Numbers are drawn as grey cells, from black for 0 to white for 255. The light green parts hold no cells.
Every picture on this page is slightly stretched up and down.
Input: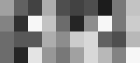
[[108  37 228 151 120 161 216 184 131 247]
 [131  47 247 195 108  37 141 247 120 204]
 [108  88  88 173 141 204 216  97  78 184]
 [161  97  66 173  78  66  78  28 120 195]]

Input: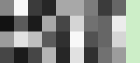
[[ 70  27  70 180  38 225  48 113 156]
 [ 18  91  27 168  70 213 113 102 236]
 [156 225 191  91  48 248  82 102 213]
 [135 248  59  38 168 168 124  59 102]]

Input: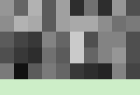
[[122  17  91 122 101  56  45  36 131  68]
 [ 79  56  45 113  91 202 101 131 150  79]
 [ 91  68  56 131 101 202  79 131 131  79]
 [150 101 178  91 160  45 113  45 150  79]
 [141 178 169  91 160 169 169 141 113 122]]

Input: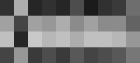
[[192  38 201 183 192 173 192 192 183 151]
 [161  68 161 151 173 139 161 139 139  99]
 [ 68 151  58  77  58  88  68  77  88 119]
 [ 49 173  38  49  38  77  27  49  58 110]]

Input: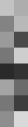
[[ 42  51]
 [119  61]
 [154  73]
 [164 107]
 [195 173]
 [131 184]
 [119 206]
 [142 217]]

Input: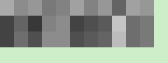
[[ 67 100  56 130 140  67  79  90 197 110 121]
 [ 67 110  79 140 140  79  90 100 188 110 121]
 [170 140 151 121 130 161 130 151 100 161 151]]

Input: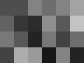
[[ 98  54  44 143  88 195]
 [ 78  78 131 110 131 163]
 [120  88  35 120  66 110]
 [ 66 173 154  23 131  35]]
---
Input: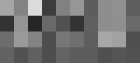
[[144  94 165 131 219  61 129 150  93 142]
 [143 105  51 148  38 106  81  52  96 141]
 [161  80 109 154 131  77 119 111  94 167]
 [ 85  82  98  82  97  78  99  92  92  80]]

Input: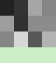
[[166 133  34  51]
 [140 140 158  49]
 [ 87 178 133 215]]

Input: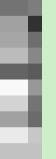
[[115 125 115]
 [161  49 161]
 [166 110 166]
 [187 135 187]
 [100  91 100]
 [249 152 249]
 [211 116 211]
 [161 107 161]
 [234 199 234]
 [194 194 194]]

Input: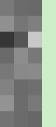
[[107 105 121]
 [118 127 144]
 [ 85 201  54]
 [141 120 106]
 [137 138 120]
 [107 111 130]
 [108 121 147]
 [107 103 115]]

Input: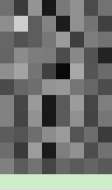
[[ 75 114 111  59 148  24 121 144]
 [115  64 141 206  93 131  28 144]
 [125 114 102  82  93 119 155  62]
 [ 83  35 101 139 125 123  76 136]
 [ 85 107 143 163 116  64   9 168]
 [102  76  74 103 110 147 152 118]
 [ 69 126 130  70 154  25  90 155]
 [ 68 118 130  68 146  24  91 144]
 [108  59  92  84 110 140 155  84]
 [ 77 113 109  58 156  27 126 145]
 [100  89 128  92 114  69 103  90]]

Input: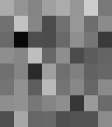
[[205 120 171 148 132 160 171 150]
 [109 139 113 194 134  75 113 152]
 [118  58 105   8  78  76 105 143]
 [ 92 100 142 134 190 103 142  75]
 [ 98 103 111 132  42 159 111 128]
 [103 138 116 145  94 185 116 136]
 [154 107 142 145 119 132 142  54]
 [ 83 140  78 167 102 104  78  83]]
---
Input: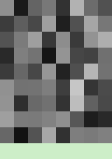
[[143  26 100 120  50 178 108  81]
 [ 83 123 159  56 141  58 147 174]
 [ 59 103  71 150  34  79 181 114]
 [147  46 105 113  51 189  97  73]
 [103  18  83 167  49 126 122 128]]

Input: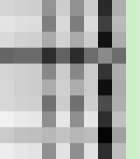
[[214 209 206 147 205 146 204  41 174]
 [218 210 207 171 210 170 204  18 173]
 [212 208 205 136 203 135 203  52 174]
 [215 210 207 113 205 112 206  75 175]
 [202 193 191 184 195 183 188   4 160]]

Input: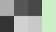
[[174  86  71]]

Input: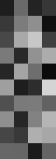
[[ 30 106  35  55]
 [ 72 169 199  63]
 [ 38 164 110  12]
 [ 80 122 123  98]
 [ 70  57 175 167]]

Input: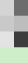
[[212 109]
 [227  60]]

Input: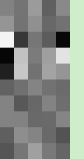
[[130 116 155  96 137]
 [244  55 118  92   8]
 [ 32 199 114 163 149]
 [131  88 103 131 110]
 [ 95 142 132 105  83]]

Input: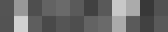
[[ 84 152  78  99 106  90  65  89 200 171  56  81]]

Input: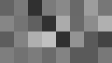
[[100 122  48 123 137 105 157 119]
 [ 93 131 175 192  48 147  90  67]]
